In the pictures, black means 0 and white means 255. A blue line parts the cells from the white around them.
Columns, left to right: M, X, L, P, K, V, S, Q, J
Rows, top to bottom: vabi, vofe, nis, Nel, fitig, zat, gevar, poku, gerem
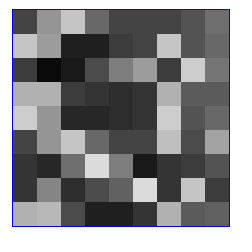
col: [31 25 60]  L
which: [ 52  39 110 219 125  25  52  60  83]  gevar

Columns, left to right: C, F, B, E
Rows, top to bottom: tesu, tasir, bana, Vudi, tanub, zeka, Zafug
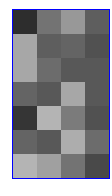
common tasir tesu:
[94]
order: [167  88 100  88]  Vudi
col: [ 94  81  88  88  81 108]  E
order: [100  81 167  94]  tasir
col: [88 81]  E
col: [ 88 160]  F

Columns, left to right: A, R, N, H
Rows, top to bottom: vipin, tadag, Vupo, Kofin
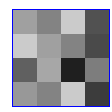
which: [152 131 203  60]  Kofin
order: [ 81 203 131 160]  vipin
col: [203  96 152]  A

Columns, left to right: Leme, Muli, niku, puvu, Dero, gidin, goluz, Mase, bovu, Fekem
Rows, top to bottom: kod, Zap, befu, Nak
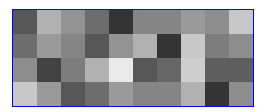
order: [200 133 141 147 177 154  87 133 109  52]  kod
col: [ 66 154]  Muli
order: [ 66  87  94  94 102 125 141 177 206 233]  befu
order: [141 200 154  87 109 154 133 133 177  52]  Nak
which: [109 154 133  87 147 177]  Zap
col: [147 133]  niku
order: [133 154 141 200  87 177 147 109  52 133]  kod

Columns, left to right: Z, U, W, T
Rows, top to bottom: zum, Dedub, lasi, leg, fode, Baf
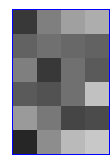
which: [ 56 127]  zum
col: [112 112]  W

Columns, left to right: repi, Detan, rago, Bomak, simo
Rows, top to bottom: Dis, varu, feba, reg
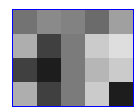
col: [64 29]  Detan
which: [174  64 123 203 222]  varu
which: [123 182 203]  feba
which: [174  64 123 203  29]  reg
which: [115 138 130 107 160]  Dis
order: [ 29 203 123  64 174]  reg

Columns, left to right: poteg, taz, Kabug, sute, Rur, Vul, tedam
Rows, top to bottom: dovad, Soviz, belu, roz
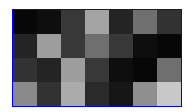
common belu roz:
[50]
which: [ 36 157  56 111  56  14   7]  Soviz
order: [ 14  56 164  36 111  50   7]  dovad
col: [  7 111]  tedam
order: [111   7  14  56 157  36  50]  belu
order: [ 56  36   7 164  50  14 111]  dovad
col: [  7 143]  Vul

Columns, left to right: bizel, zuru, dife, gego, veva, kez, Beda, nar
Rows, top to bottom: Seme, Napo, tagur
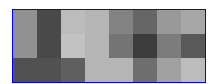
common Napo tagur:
[181]
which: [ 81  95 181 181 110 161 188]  tagur
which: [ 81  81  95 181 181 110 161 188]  tagur
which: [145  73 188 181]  Seme

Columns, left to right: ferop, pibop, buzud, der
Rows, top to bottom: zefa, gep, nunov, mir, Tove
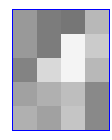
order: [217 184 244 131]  nunov
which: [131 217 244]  nunov
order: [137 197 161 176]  Tove
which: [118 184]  zefa
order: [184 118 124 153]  zefa
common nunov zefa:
[184]

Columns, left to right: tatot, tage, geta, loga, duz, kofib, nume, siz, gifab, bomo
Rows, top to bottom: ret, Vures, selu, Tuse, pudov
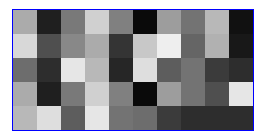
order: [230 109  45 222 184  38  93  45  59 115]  selu
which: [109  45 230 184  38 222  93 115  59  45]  selu

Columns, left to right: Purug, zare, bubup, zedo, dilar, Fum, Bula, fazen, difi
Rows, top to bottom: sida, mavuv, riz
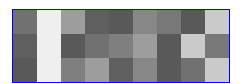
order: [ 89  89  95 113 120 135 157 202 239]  sida
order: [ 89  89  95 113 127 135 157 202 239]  riz
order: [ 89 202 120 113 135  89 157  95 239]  sida
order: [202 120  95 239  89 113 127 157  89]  mavuv

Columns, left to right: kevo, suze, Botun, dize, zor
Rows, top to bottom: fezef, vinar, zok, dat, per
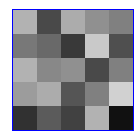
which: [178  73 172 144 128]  fezef
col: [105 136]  suze
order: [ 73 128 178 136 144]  zok
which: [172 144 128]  fezef
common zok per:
[178]
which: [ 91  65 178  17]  per

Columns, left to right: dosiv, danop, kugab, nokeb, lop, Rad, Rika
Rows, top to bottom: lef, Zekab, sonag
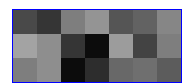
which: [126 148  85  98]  lef
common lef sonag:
[126]
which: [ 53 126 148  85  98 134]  lef
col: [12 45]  nokeb
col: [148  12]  nokeb
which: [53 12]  Zekab

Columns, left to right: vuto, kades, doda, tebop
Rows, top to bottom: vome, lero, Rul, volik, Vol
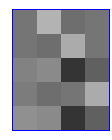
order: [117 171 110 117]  lero
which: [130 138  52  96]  Rul
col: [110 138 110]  kades
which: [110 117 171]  volik
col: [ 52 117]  doda

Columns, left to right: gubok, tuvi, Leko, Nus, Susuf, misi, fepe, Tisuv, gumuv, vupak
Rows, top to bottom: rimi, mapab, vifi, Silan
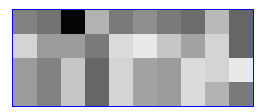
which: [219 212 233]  vifi
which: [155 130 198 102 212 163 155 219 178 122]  Silan
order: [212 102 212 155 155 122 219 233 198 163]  mapab
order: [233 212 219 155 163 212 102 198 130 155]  vifi
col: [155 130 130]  tuvi
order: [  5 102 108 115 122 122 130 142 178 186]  rimi
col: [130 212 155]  gubok

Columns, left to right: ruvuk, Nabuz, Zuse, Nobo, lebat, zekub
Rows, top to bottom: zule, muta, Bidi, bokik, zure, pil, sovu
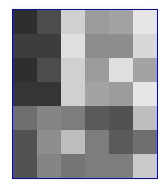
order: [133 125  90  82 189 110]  zure
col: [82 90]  lebat
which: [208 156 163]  zule
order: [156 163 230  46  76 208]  zule

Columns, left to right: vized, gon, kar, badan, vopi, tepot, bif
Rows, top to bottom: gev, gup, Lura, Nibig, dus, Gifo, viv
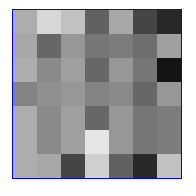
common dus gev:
[173]
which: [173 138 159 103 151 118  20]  Lura
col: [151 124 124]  bif
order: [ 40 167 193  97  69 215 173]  gev

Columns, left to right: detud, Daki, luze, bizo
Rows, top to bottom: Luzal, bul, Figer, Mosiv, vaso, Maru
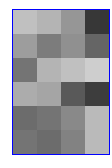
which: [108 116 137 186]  vaso
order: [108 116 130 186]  Maru
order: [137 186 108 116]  vaso
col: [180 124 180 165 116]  Daki
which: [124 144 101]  bul
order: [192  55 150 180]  Luzal
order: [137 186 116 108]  vaso

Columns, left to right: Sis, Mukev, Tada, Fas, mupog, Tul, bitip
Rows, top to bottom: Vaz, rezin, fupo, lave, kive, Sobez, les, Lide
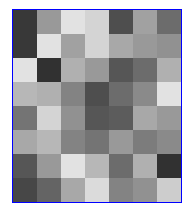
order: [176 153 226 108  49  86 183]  les
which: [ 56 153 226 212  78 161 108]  Vaz
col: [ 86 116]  Fas
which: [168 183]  Sobez
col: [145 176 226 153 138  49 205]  bitip
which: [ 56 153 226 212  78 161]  Vaz
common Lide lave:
[131]

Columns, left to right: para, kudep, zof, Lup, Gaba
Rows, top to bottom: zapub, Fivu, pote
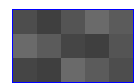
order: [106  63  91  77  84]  zapub
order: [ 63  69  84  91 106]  Fivu
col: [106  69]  para
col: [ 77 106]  para

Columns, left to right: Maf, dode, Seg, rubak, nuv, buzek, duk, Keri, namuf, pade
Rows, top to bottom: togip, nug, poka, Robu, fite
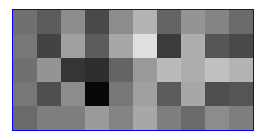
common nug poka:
[173]
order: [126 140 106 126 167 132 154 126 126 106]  fite
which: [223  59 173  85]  nug

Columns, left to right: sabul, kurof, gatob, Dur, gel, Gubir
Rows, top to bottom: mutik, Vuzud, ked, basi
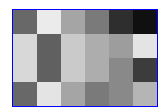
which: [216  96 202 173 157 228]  Vuzud
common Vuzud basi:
[228]
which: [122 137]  basi

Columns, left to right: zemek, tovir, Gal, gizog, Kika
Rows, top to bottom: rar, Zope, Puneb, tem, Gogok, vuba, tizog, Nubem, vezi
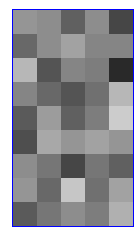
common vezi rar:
[141]
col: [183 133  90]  zemek
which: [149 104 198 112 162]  Nubem
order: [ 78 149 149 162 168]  vuba

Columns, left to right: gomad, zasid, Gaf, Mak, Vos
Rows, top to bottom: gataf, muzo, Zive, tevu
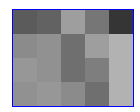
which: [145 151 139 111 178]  tevu
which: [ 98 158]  gataf
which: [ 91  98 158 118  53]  gataf
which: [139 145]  muzo
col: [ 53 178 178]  Vos
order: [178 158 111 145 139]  muzo

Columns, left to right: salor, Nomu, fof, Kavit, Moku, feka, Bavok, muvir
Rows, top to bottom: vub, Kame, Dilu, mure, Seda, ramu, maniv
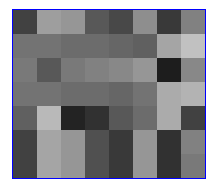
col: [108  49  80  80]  Kavit
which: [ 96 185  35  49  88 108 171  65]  Seda
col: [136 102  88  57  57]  Moku
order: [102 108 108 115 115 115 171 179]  mure

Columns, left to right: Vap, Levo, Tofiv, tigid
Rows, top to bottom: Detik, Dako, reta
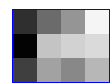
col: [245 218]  tigid
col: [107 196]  Levo
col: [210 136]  Tofiv
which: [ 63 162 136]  reta
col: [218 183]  tigid

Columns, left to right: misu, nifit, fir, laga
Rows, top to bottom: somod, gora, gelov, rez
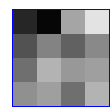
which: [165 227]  somod
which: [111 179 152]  gelov
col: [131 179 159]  nifit
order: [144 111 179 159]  rez
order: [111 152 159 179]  gelov
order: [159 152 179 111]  gelov

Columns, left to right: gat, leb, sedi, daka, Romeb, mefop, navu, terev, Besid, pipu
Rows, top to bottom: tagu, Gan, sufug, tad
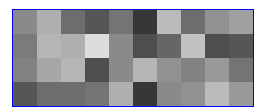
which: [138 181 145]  sufug
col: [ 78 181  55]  mefop
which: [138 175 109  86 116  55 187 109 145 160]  tagu
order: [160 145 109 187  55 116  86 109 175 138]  tagu

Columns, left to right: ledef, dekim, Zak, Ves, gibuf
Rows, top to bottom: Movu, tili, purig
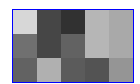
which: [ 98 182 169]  tili
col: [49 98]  Zak
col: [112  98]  ledef
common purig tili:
[98]

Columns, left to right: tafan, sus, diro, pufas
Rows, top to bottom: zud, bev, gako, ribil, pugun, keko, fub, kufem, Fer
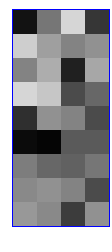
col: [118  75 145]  pufas
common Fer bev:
[145]
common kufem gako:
[131]
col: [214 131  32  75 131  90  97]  diro
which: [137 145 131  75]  kufem
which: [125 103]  fub
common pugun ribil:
[75]

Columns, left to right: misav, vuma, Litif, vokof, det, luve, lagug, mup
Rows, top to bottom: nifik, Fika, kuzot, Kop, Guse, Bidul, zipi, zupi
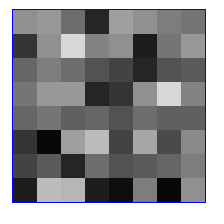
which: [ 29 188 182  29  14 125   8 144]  zupi
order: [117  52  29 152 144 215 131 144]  Fika
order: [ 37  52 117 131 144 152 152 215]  Kop
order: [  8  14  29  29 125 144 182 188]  zupi
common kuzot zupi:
[125]
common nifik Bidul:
[159]
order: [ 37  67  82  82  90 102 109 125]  kuzot

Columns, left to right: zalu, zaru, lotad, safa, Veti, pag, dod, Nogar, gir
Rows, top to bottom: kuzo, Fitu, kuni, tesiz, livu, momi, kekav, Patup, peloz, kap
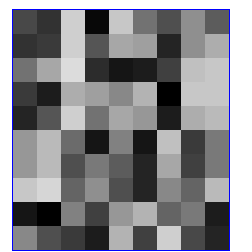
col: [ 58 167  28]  zaru
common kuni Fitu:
[167]
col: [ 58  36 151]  zalu
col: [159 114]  safa

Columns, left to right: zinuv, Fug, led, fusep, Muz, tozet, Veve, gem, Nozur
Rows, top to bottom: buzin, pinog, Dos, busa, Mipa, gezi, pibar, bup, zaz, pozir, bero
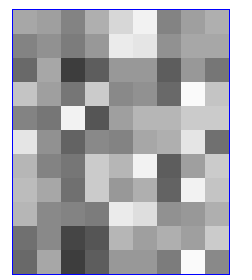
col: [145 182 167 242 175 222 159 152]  tozet
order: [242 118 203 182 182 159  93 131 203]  pibar
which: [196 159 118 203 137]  busa
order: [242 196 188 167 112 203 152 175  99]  bup

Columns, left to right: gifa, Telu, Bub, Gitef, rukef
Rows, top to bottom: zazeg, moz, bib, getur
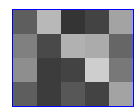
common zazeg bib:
[67]
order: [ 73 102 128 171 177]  moz

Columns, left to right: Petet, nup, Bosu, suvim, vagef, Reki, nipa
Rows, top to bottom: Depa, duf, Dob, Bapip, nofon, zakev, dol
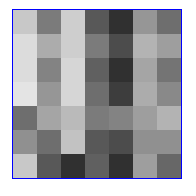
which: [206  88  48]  Depa
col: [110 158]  nipa
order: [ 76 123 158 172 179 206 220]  duf
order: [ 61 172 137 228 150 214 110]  Bapip
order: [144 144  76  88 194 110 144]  zakev
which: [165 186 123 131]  nofon
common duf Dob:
[220]

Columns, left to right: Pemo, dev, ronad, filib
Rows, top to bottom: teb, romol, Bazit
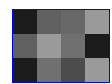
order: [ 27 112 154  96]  romol
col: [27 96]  Pemo
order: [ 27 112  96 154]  romol
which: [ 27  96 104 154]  teb
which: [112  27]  romol
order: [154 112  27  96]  romol
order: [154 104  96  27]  teb

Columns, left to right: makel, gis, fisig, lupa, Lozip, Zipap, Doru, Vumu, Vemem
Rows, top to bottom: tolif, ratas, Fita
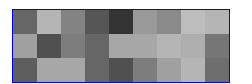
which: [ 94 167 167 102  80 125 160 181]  Fita
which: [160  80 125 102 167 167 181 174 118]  ratas
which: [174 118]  ratas

